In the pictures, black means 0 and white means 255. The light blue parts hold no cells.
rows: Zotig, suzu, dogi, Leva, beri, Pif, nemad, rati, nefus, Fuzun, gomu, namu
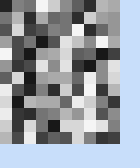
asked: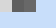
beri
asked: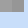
suzu
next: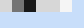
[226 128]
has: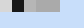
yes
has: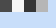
yes
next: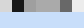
[140 215]
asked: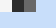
dogi

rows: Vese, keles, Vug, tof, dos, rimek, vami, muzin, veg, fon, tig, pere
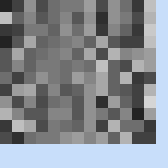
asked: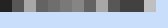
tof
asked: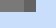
Vug
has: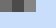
no
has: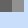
yes

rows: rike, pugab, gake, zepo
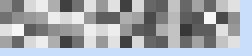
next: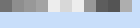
[195  55]
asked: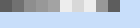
gake
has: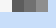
yes
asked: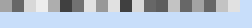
zepo
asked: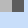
pugab
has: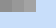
yes

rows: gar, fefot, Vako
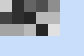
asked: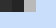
fefot
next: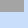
[185  37]
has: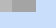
no
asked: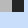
Vako
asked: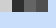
gar
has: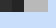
yes

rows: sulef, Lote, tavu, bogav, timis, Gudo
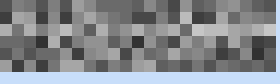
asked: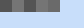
Gudo
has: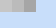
no
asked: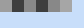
Lote
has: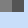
yes
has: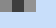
no

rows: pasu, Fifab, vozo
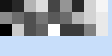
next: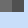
[118  89]
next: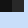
[180 221]
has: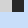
no
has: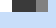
yes

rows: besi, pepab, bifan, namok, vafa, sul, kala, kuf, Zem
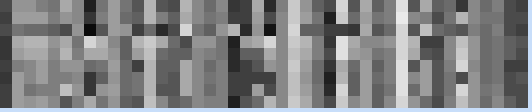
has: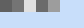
yes
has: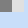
yes
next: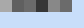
[126  75]
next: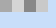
[180 126]
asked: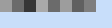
sul
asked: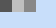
Zem
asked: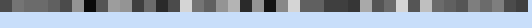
bifan

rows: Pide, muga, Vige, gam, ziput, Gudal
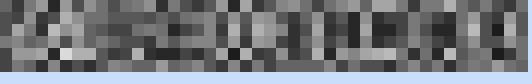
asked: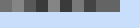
Gudal
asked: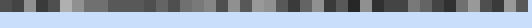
muga
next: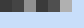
[ 39 153]
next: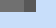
[88 88]
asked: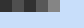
Gudal

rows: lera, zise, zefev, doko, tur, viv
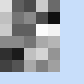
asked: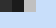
tur
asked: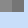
doko

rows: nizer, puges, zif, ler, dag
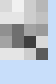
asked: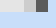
dag
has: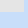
yes
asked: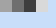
ler
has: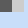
no

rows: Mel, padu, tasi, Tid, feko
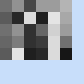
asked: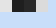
feko
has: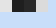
yes
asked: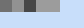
Mel
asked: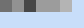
Mel
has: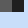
no

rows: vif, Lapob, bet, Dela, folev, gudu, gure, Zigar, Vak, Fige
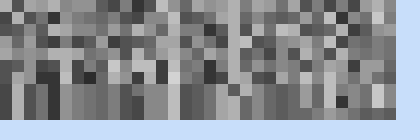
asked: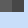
vif
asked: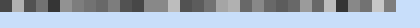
Lapob
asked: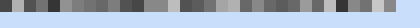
Vak
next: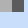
[114  71]
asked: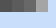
Dela
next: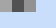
[114  71]

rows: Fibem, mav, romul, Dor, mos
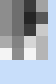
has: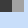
yes
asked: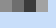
Fibem
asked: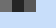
mav
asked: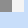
mos

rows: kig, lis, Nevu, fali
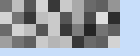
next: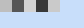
[169 106]
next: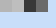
[ 96 211]
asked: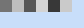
kig
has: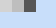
yes
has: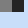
yes

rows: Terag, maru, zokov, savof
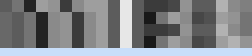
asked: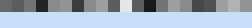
savof
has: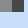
yes

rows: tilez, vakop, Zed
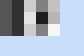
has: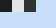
no
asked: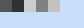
tilez
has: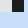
yes

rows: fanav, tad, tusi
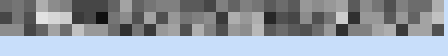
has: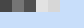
yes
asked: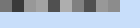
tusi
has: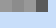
no
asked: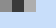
tad
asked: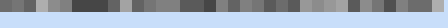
fanav

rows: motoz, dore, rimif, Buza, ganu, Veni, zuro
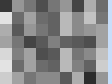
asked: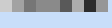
zuro
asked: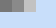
ganu

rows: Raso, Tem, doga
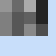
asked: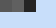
Tem
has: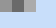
yes
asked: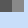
doga
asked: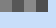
doga
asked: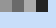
Raso

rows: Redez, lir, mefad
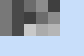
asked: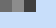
Redez
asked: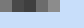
lir

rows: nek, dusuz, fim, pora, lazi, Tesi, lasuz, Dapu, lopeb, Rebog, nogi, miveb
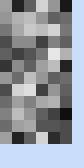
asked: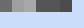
nogi
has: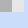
no
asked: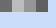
lasuz
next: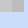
[210 119]

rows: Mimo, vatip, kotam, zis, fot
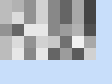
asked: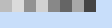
vatip
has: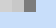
no
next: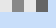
[156  91]
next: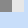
[101 156]

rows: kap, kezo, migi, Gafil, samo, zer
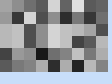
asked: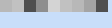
migi
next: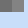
[193 121]
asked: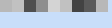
Gafil

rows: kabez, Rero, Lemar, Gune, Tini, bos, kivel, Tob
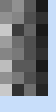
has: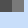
no
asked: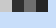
Tob
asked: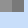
kivel

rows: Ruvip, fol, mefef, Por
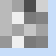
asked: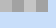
mefef
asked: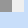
Por

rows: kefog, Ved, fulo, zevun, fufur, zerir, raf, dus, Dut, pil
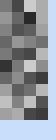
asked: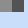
raf
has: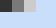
yes
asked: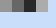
Ved
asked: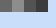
raf
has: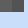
no
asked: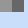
Ved

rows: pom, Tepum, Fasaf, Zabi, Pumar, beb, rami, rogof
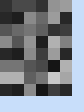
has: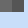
no
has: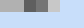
yes

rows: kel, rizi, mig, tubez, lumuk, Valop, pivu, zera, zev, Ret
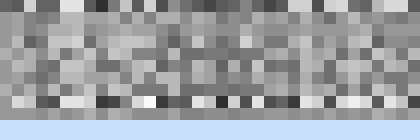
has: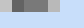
no
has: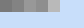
no
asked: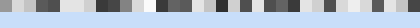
zev
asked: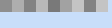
zera
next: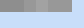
[152 162]

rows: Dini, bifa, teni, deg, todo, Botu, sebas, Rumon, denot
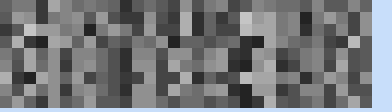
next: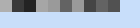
[121 109]
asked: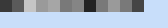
bifa
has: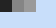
no
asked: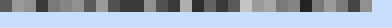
bifa
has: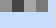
yes
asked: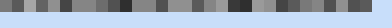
todo

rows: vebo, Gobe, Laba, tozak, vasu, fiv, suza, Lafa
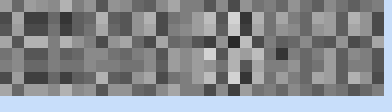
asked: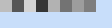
suza
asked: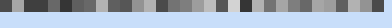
Gobe
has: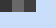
no
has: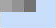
no
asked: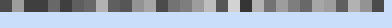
suza

